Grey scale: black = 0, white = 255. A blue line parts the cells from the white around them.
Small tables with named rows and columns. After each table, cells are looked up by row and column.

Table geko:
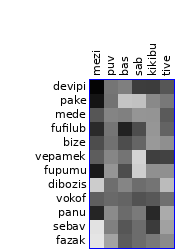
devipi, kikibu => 60
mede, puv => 132
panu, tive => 171
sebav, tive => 161
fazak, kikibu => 120
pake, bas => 196
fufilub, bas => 33
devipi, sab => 61
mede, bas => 128
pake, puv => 114
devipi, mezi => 4
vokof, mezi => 95
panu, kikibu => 40
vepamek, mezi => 93
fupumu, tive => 144
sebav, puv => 128

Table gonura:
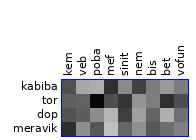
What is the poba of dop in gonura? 140
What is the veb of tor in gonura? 99
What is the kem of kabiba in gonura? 80
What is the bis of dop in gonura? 100
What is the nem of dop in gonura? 159
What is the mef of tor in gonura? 79
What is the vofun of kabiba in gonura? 124
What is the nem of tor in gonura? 148
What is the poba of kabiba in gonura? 173
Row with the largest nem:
dop

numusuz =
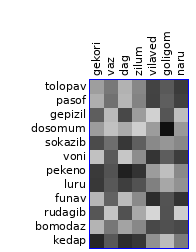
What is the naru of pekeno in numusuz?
137
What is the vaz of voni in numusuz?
90
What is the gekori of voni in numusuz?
193
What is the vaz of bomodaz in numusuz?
119
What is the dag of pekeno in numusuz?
32
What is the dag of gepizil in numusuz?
72
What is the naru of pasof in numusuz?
64
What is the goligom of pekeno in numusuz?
191
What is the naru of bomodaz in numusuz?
73
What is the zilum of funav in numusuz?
138
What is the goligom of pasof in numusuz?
94
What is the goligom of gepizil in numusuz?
85
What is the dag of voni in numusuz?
198
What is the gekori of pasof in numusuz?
174
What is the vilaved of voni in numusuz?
52
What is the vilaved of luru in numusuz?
128
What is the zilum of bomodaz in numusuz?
136

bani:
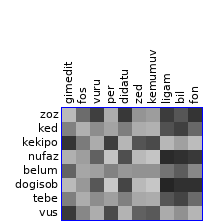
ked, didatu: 126
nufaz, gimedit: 176
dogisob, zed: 185
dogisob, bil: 48
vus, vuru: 173
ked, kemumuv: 177
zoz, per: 172
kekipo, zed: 84
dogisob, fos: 152
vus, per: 74
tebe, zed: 168
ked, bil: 64
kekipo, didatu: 182
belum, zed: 146
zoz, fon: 52
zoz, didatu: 56
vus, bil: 145

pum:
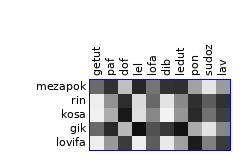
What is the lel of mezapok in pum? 38
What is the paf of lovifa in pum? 153
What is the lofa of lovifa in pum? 92
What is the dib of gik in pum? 54
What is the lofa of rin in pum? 104
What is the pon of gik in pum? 171
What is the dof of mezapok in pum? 192
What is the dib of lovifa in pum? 233
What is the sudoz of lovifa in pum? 128
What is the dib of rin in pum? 227
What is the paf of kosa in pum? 173
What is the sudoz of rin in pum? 93
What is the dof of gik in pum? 185
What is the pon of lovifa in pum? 27
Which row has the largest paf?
kosa

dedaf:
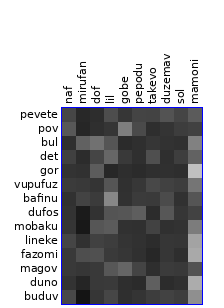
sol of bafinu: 49
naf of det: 64
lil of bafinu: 135
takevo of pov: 46
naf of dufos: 51
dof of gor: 92
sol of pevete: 69
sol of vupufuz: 61
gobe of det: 57
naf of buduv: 72
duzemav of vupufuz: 65
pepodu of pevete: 68
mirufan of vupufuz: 57
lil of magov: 87
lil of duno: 58
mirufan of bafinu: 67
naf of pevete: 70

